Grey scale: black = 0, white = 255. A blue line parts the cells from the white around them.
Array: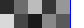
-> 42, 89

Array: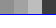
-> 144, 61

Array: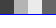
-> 64, 102

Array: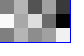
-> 127, 241

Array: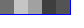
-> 111, 83

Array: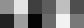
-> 145, 121

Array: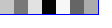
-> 198, 172

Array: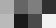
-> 173, 241

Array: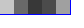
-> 199, 160
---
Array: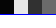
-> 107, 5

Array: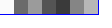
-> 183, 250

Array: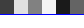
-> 100, 62

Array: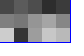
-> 59, 205

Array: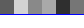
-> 118, 93

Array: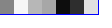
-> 225, 133

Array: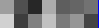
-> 114, 209

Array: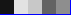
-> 142, 20

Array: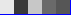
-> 86, 232
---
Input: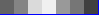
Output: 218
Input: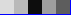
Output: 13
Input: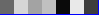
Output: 163
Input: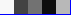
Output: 114
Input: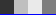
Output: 234
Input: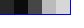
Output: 70
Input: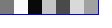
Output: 9
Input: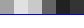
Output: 201
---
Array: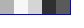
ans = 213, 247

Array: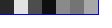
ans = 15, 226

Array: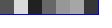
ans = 103, 218

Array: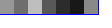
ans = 88, 190

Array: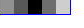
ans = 0, 206

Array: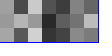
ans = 41, 209

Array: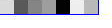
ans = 158, 238
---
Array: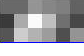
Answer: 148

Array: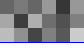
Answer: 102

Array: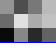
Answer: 120

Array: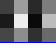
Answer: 41

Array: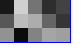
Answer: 116

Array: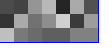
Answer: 149

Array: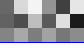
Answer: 244

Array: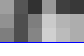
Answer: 49

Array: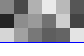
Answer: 177
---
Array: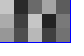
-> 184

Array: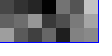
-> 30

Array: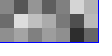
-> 143

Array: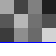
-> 142

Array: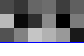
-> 178

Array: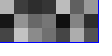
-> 69
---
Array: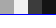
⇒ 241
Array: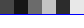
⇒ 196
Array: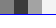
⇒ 58
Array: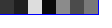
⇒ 139
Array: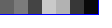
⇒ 178
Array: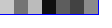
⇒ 93
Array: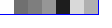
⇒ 29
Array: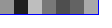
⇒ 78
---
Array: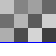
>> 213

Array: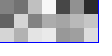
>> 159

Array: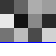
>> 74

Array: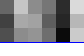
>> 11

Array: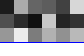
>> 145

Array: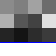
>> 44
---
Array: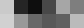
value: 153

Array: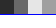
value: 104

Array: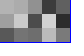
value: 116

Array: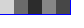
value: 107

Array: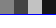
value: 67

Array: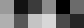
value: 87
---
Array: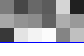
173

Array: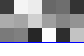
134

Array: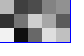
167

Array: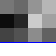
204

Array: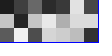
219

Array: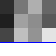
141

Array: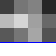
160

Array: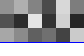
209

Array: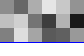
179
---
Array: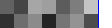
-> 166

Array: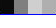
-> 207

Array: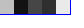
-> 70

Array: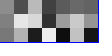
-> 186

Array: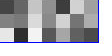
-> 197

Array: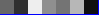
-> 238

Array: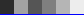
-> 85

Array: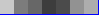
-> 103

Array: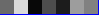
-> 8
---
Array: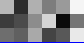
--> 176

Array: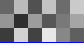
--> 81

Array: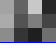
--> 200

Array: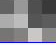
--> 79

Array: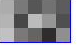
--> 86

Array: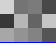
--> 123
